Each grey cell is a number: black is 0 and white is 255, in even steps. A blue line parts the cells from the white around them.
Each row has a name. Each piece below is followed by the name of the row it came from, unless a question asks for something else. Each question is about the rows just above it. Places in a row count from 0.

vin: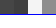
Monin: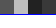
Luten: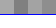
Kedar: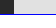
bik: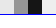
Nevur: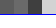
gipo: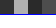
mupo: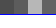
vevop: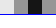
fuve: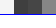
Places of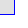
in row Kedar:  1 2 3
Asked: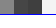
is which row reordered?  fuve
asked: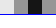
vevop

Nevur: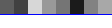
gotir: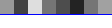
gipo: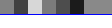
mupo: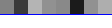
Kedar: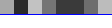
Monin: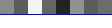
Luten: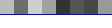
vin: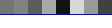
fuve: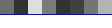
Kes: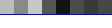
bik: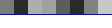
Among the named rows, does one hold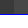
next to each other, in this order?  yes
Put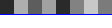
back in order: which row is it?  bik
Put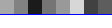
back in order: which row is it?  Nevur

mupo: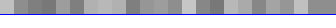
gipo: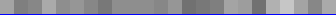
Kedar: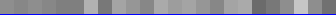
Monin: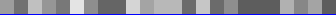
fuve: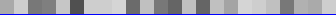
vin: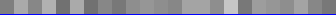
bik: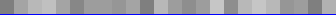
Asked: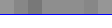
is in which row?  gipo
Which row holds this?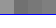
gipo
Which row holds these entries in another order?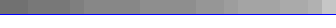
vin
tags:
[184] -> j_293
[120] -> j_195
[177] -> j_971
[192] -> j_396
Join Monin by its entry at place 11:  j_293
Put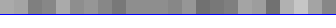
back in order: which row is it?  gipo
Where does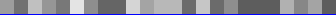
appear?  Monin
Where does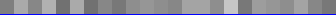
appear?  vin

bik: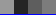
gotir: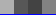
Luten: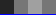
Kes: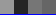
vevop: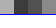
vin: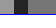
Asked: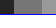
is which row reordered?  vin
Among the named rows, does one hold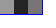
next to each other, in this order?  yes

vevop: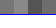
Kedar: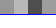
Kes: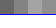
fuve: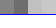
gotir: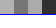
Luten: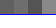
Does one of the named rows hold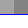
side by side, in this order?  no
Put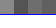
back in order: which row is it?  Luten
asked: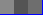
vevop

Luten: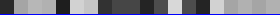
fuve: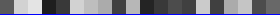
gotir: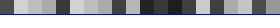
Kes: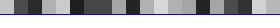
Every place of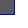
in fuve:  0
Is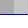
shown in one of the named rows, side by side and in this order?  yes
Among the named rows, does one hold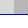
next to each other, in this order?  no
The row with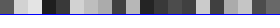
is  fuve
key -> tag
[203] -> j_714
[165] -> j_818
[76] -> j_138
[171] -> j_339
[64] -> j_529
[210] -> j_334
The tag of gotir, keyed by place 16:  j_339
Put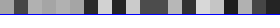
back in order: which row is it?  Kes

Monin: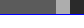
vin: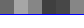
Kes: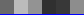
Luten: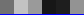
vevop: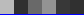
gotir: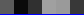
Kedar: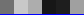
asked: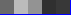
Kes
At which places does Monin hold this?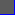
0 1 2 3
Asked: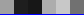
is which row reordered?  Kedar
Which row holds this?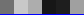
Kedar

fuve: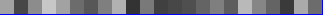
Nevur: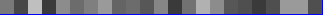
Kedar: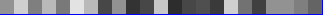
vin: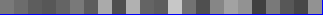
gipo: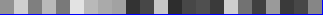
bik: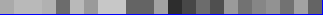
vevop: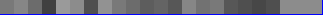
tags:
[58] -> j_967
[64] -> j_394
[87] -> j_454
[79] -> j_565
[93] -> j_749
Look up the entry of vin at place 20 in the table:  j_454
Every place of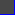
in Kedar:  7 10 13

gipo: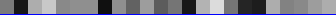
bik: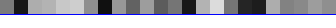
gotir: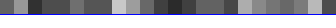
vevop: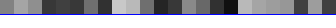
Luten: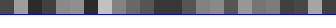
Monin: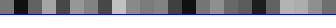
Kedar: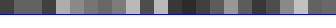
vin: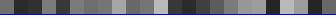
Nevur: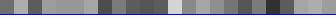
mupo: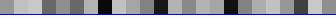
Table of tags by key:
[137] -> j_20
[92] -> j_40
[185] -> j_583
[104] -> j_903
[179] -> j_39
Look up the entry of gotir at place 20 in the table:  j_903
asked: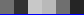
vevop
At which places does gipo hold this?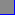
4 21
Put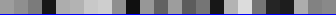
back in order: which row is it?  bik
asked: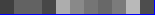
gotir

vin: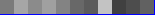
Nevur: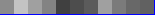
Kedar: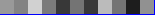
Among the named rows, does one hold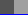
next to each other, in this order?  no
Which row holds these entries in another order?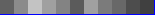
Nevur
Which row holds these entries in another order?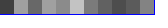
Nevur

